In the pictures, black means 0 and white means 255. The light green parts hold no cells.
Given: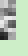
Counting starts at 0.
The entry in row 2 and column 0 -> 138
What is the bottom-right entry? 167
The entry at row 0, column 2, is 138
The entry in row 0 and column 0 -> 195
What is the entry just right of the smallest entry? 45
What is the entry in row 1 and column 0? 195
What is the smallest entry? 29
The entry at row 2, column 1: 110
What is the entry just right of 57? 154
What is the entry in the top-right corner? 138
